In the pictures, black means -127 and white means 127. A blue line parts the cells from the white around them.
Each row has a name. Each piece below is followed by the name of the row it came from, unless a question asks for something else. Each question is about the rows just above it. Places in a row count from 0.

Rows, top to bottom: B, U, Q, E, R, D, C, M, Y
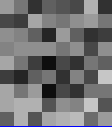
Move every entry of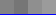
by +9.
[12  0 24 36]
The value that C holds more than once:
[-9]
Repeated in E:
[15]
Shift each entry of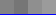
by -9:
[ -6 -18   6  18]
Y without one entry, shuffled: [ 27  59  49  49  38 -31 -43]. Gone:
[-19]
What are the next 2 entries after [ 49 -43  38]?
[49 59]

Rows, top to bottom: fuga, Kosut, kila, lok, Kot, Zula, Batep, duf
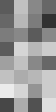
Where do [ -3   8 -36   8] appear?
kila
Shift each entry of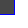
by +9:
[-47]
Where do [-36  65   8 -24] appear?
fuga
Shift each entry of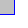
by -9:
[56]

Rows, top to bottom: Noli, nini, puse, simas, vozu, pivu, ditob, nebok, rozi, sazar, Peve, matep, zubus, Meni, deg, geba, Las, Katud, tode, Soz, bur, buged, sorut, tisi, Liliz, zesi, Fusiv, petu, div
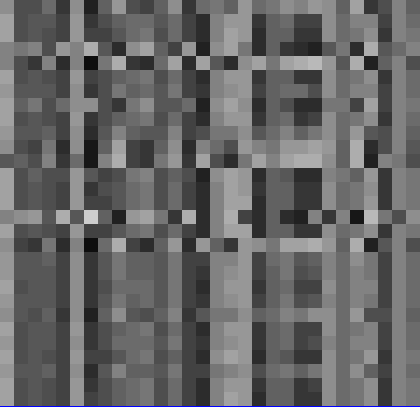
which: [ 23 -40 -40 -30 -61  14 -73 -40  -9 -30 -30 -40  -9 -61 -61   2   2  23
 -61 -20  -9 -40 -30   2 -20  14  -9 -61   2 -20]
tode
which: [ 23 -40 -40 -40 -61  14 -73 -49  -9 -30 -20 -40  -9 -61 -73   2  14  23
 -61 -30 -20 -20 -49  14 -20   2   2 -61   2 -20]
ditob

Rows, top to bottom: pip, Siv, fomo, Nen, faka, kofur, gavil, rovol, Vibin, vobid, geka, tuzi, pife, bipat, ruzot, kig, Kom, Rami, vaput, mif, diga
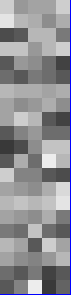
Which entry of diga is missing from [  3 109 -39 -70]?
[-28]
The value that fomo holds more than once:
[55]
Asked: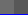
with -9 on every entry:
[-27 -48]

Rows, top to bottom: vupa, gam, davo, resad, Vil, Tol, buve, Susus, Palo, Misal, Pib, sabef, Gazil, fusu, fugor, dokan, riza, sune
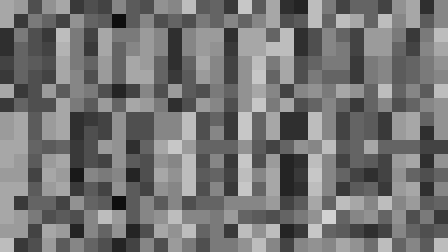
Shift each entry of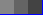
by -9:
[ -3 -36 -69]
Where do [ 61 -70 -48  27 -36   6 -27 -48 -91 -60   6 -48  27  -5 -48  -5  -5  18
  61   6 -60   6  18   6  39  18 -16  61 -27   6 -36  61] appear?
sune
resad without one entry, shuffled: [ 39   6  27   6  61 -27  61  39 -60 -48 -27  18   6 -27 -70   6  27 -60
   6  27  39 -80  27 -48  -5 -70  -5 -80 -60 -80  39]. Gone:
[51]
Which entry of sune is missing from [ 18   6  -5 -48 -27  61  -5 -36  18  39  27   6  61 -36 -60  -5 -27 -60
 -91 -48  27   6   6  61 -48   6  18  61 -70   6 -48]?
[-16]
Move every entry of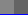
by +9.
[ 15 -18]

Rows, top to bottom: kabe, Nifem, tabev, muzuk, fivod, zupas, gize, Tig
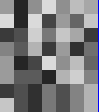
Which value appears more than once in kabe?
[15]
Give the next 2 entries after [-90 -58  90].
[15 61]

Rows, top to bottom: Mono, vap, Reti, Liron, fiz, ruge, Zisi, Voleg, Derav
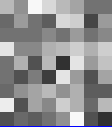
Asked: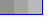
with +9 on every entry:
[26 45 66]
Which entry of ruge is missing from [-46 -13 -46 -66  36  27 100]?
[-3]
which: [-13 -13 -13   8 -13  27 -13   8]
Reti
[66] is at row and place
fiz, 7
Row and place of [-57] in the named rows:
vap, 6

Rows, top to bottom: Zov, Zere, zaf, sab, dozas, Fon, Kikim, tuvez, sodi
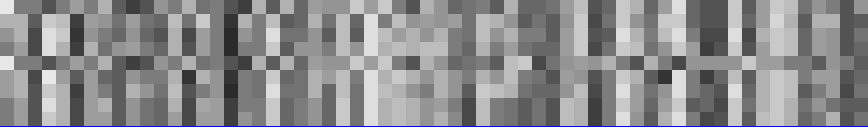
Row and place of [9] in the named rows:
sodi, 32
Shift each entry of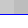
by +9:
[82 70]
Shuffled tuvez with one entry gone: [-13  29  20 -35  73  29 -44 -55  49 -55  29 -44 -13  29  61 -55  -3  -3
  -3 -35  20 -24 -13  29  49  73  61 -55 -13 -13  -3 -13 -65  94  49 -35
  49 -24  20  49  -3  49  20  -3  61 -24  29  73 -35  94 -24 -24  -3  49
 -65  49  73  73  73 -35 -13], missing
[38]
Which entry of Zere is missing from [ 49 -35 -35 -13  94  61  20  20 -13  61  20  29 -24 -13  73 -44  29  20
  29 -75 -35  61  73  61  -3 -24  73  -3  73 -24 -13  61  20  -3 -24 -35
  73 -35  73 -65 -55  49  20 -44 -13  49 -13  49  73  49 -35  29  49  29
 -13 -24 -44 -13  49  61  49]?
[85]
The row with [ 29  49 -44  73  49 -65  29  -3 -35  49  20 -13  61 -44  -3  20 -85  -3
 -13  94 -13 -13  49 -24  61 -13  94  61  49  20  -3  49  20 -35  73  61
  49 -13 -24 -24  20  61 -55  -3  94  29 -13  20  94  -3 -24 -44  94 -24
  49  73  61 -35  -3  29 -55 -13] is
Kikim

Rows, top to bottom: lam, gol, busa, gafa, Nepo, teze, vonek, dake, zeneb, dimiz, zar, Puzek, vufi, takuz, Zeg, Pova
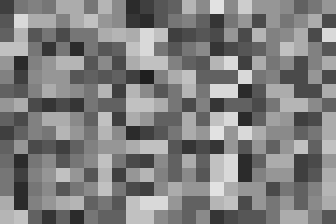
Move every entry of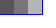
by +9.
[-32   0  62]
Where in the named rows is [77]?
lam, 17
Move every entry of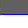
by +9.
[-21 -21]
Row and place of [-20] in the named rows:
Puzek, 0
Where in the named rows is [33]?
zeneb, 19
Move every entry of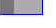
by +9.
[ 0 53 53]

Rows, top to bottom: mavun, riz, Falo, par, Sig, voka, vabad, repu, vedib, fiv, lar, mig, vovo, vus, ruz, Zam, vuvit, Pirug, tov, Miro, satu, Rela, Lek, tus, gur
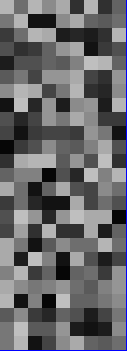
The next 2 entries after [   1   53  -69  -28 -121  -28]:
[-17 -69]
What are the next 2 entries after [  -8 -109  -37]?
[ 11 -17]
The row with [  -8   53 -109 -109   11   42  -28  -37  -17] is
riz
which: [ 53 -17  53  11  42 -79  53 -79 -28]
mavun
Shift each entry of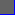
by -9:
[-37]
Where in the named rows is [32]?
vuvit, 1

